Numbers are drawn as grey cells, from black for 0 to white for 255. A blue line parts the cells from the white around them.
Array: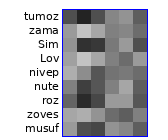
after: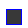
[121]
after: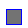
[121]
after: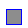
[86]
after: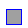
[195]
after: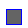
[42]

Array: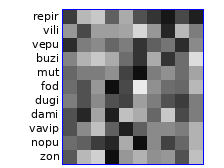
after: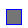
[44]
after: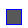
[184]
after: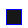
[73]
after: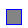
[178]

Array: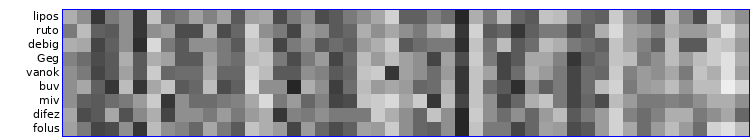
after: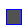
[137]
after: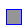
[188]
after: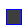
[109]
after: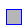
[130]
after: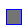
[188]
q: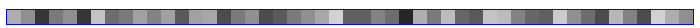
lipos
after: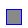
[174]

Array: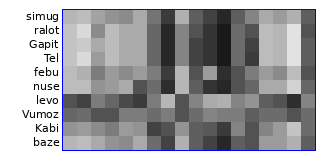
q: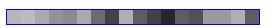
baze
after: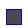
[59]
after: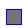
[59]
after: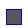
[59]
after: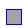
[147]
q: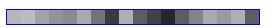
simug

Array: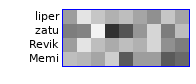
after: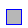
[165]
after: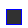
[84]
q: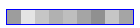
liper
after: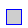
[90]
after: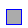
[190]

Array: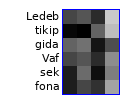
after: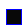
[1]
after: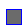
[14]

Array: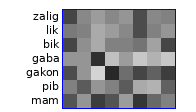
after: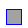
[69]
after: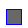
[129]
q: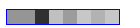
gaba
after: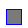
[129]
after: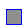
[170]
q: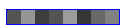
mam
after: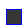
[104]

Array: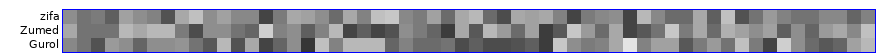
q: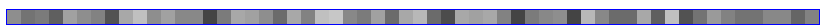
zifa
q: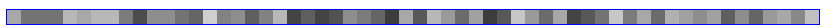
Zumed
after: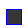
[192]
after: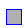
[161]
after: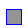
[115]

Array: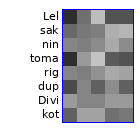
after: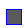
[83]
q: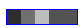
Lel
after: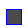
[133]
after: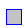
[91]
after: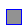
[169]
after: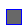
[120]

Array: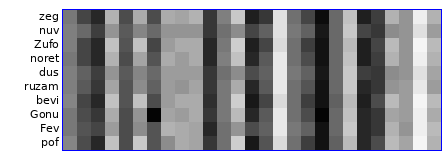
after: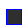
[120]
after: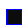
[105]

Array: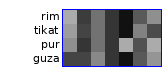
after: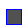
[171]
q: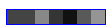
guza
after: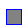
[75]
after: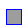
[68]
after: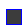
[114]

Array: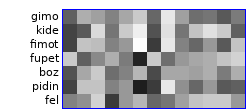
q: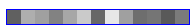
gimo
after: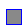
[174]
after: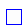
[59]
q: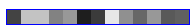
pidin
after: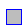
[130]

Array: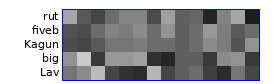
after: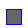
[36]
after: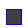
[43]

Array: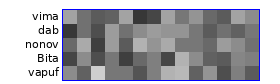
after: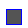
[127]
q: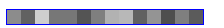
vapuf
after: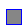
[127]

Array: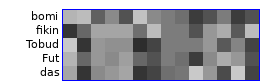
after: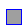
[103]
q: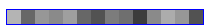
Fut
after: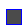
[201]
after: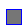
[201]
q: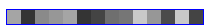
das
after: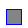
[68]

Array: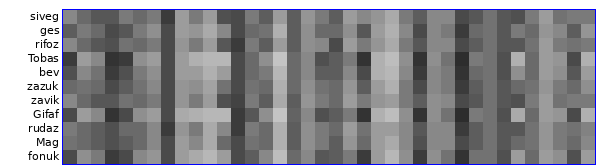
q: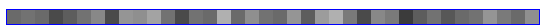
zazuk
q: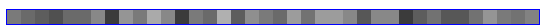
rudaz
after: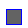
[136]
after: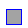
[114]
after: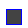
[122]

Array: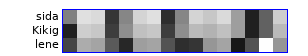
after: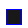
[83]
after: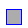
[164]
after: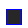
[158]

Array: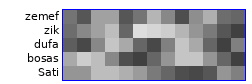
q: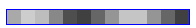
bosas
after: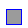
[122]
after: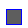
[72]

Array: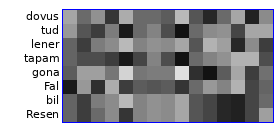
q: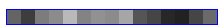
bil
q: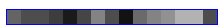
tapam

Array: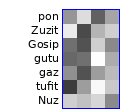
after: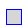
[138]
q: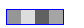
pon
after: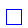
[172]

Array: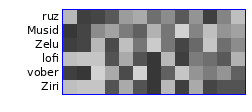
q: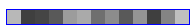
ruz
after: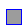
[170]
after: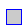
[118]
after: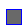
[197]

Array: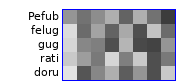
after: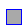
[79]
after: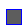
[149]
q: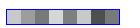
rati
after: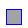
[99]
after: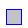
[107]
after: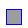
[121]
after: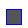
[135]

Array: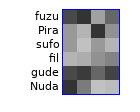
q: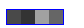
fuzu
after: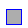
[145]
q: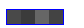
gude
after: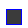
[102]
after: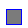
[193]

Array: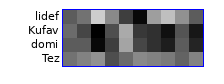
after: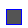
[23]
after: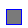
[99]
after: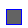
[130]
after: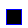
[78]

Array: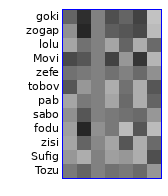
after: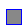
[165]
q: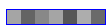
zisi
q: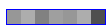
Sufig
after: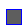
[86]

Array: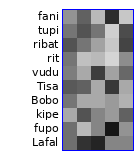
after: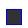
[36]
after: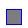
[169]
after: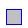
[185]

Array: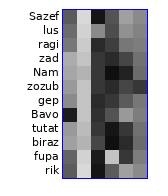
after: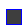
[119]
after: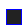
[107]
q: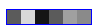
rik
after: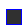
[83]
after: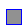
[131]
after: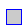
[42]

